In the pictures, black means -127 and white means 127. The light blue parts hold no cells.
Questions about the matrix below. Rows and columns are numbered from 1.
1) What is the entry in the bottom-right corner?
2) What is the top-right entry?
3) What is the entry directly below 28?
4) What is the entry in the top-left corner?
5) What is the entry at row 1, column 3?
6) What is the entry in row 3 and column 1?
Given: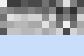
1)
55
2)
-54
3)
-40
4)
113
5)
-67
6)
-13

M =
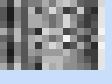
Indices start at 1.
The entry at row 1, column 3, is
57
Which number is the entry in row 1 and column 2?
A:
-68
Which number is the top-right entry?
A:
86
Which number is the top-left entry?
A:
-1
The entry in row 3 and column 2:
-99
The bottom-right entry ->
101
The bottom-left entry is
42
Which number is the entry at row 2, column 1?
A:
-41

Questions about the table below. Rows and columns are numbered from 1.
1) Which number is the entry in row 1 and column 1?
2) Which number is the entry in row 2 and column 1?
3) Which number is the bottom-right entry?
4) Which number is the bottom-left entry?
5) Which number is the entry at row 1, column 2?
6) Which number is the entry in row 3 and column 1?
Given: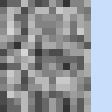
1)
-64
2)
-9
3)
41
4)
-64
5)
-24
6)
16

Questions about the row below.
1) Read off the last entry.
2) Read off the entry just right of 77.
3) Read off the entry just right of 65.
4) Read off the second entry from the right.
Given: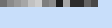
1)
-55
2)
-1
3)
77
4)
-28

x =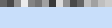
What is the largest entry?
107
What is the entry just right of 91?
17
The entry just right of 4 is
-11
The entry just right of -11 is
33

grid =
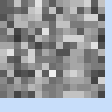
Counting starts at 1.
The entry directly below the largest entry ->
-17
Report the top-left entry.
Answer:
-33
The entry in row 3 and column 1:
-45
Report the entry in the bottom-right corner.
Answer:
-58
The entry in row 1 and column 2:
-17
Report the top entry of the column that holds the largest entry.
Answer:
-33
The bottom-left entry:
-17
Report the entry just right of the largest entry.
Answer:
-33
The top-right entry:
66
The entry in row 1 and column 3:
66
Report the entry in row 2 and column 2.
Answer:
-33
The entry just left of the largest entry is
-33
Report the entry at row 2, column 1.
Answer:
-33
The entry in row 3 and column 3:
54

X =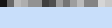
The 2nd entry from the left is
-22
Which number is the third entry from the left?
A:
59
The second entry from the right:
85
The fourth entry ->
46
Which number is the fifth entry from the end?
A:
59

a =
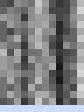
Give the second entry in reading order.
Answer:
-57
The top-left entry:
-43
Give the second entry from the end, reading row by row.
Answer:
-57
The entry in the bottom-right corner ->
29
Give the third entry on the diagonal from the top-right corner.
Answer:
-43
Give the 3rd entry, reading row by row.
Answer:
14
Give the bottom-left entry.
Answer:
-43
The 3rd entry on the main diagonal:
1
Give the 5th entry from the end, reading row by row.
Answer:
42
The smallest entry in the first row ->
-71
